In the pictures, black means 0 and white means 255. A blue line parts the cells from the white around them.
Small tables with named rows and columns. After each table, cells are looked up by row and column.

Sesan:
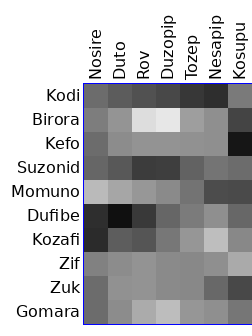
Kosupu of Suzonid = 108
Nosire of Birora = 125
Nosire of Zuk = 108
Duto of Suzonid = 88
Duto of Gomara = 140
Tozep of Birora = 158
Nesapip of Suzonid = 116
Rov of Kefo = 147
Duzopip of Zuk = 138
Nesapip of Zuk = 104
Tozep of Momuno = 115
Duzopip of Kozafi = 119
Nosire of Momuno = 186
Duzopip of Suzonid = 62
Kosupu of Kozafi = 136
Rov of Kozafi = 85
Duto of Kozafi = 93
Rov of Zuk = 147
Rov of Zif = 147
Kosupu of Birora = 68

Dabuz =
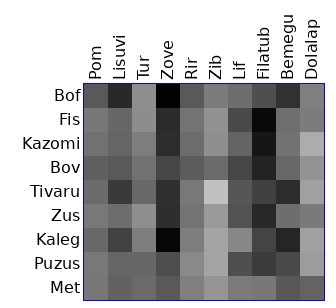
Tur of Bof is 142
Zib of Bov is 107
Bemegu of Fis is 111
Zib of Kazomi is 143
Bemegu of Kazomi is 114
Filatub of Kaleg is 68
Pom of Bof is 89
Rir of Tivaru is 120

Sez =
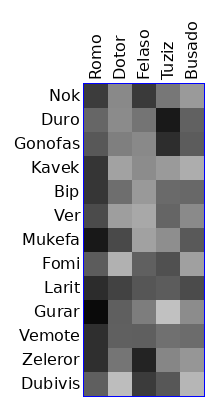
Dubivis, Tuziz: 87
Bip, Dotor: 110
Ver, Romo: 75
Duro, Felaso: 116
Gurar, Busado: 140
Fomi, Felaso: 96
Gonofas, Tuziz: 45
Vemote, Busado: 108
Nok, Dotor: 137
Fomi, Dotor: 177
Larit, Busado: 75
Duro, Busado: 97
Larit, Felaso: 86
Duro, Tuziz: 25
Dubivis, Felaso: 59
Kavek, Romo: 53
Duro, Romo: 102
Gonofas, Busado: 92
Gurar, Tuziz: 193
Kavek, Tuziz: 154

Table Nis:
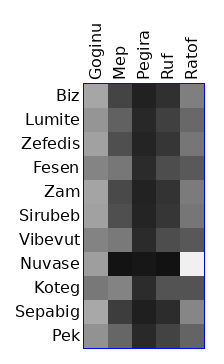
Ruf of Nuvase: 18
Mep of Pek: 102
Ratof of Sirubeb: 118
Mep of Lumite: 97
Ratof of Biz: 127
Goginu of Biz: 166
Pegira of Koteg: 44
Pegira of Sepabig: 31
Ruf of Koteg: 83
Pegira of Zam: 34
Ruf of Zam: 51
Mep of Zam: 73
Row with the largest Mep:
Koteg

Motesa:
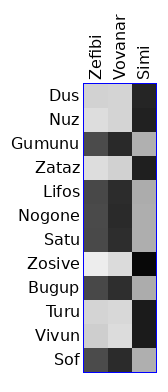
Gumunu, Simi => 176
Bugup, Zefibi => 72
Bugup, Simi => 172
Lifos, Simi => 172
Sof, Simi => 175
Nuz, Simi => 33
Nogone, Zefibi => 74
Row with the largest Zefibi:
Zosive

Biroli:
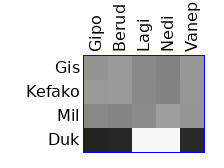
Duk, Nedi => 247
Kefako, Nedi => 131
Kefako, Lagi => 136
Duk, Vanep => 40
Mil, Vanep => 149
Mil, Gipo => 136
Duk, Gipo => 35
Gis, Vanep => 152
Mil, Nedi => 158
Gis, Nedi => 130
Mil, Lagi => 139
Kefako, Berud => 154
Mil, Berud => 132
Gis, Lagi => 137
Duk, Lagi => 247
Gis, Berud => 153
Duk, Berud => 38

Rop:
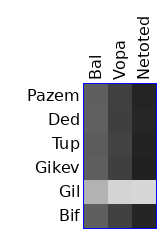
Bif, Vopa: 65
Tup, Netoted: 35
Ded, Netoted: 38
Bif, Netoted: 37
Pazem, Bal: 95
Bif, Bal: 95
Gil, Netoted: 215
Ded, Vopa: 63
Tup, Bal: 92
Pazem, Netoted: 36
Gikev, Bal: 94
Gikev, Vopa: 63
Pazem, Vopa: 64
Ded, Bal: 96
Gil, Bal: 178
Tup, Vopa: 67
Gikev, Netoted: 33
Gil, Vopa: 212
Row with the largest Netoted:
Gil

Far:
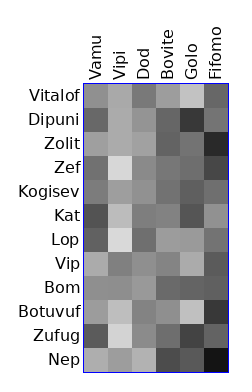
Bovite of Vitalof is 157
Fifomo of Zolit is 41
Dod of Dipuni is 148
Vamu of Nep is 174
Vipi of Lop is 217
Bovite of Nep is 76
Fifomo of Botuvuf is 56
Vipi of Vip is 128
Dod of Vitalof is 121
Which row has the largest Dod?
Nep

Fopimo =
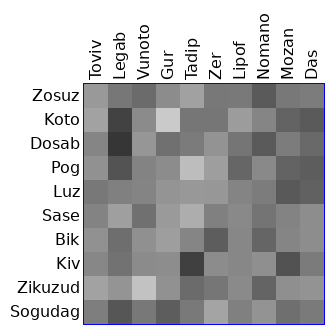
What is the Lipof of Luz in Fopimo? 132
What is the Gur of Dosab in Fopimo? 112
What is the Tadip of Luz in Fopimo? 152
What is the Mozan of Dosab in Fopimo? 124
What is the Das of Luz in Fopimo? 97
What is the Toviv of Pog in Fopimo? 145
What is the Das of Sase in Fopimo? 141
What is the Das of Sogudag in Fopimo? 122
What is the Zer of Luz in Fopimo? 151
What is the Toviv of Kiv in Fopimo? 135
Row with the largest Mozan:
Zikuzud

